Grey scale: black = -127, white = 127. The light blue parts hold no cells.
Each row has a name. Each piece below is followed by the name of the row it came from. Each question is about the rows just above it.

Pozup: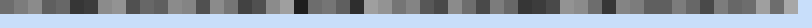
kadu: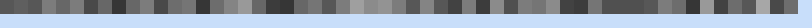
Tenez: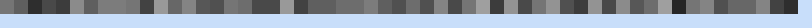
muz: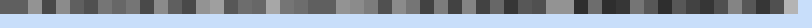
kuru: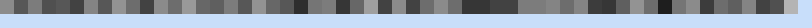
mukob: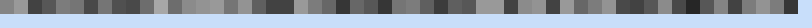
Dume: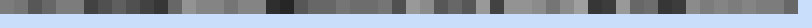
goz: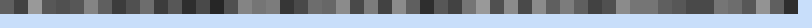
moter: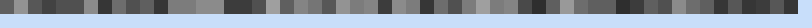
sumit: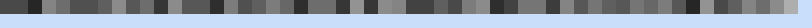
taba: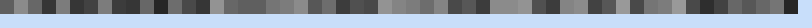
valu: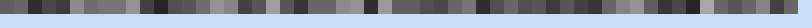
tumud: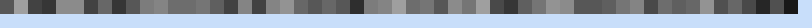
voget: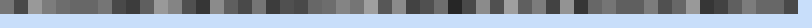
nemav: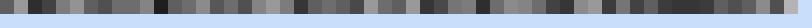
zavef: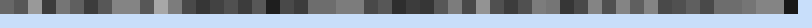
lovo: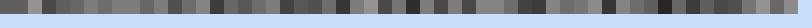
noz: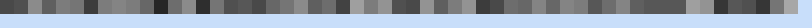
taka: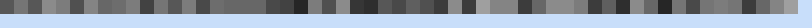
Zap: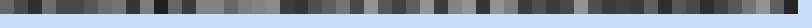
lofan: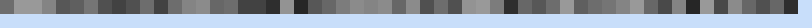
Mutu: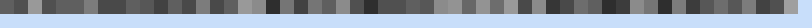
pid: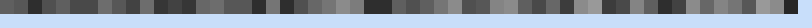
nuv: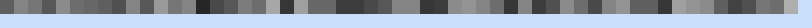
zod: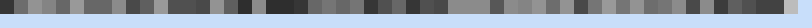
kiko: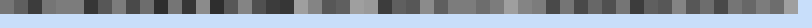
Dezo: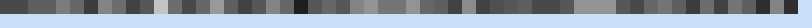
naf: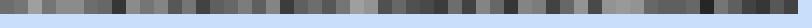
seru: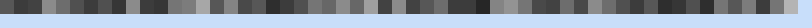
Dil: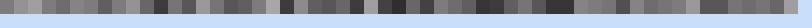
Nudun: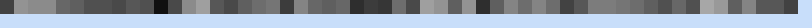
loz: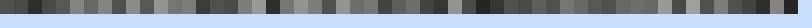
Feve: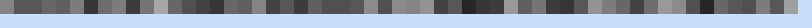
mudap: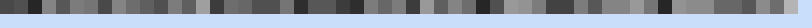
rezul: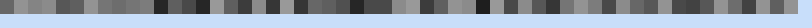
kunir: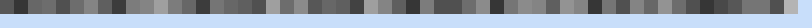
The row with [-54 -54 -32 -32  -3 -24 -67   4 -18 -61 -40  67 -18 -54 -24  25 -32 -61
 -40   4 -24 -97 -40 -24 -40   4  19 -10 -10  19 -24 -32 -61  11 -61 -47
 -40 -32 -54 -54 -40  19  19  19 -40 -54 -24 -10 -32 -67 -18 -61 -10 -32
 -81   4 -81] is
Dezo
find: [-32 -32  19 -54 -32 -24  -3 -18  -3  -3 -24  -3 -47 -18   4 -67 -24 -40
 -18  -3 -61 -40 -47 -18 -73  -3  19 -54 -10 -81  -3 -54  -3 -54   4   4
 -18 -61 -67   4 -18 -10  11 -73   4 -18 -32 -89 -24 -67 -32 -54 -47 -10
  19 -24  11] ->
lovo
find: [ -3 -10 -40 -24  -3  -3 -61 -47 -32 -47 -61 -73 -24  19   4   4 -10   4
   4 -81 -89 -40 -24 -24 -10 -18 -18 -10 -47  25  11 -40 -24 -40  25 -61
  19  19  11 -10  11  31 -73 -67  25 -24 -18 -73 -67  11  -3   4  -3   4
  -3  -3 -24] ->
Dume
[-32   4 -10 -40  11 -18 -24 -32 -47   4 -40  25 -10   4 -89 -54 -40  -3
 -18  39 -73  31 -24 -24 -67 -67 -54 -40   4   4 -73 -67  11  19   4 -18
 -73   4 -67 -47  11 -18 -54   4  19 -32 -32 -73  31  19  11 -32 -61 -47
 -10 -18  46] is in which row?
nuv

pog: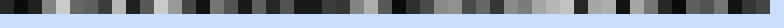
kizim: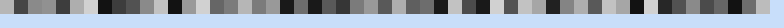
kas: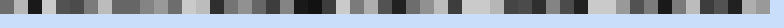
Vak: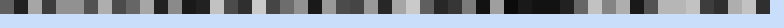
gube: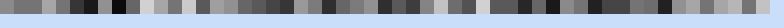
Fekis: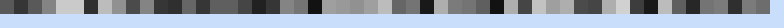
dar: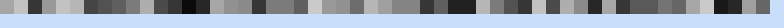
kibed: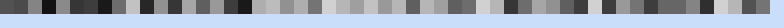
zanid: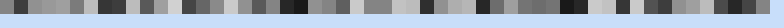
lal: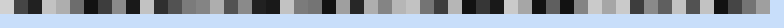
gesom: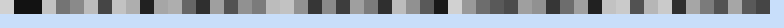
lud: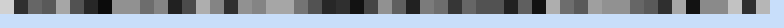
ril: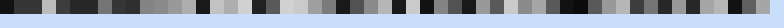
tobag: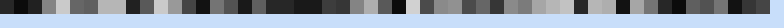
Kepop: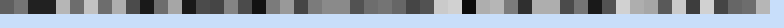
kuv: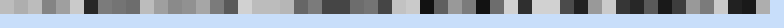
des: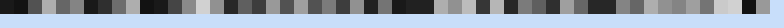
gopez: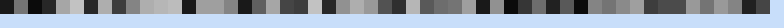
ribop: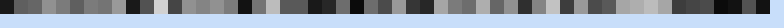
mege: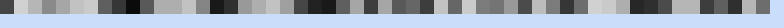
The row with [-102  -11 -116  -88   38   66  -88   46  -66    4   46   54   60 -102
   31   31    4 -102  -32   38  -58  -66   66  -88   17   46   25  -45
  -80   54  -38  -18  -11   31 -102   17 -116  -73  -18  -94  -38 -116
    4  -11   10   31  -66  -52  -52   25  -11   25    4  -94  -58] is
gopez
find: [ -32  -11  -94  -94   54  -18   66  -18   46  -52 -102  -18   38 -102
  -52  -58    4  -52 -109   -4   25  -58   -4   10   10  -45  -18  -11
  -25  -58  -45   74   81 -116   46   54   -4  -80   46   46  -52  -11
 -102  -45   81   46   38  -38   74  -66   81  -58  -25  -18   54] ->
Kepop
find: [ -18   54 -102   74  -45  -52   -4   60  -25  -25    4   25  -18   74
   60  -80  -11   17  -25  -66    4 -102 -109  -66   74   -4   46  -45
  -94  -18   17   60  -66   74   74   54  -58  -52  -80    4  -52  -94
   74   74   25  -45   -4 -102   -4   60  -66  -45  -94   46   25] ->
kas
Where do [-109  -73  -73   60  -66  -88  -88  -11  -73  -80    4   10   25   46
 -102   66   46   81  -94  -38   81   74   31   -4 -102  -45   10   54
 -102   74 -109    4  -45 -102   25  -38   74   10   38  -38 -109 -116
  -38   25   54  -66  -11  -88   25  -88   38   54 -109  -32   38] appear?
ril
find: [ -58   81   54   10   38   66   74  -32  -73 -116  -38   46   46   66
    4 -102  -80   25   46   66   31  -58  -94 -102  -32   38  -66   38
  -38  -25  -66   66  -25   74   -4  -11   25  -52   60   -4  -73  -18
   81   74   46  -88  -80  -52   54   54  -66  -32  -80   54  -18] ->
mege
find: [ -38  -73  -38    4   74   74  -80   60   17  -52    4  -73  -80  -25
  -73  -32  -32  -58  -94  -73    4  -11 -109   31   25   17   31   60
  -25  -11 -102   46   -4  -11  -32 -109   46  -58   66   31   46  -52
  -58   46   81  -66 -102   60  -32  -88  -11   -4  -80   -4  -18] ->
Fekis

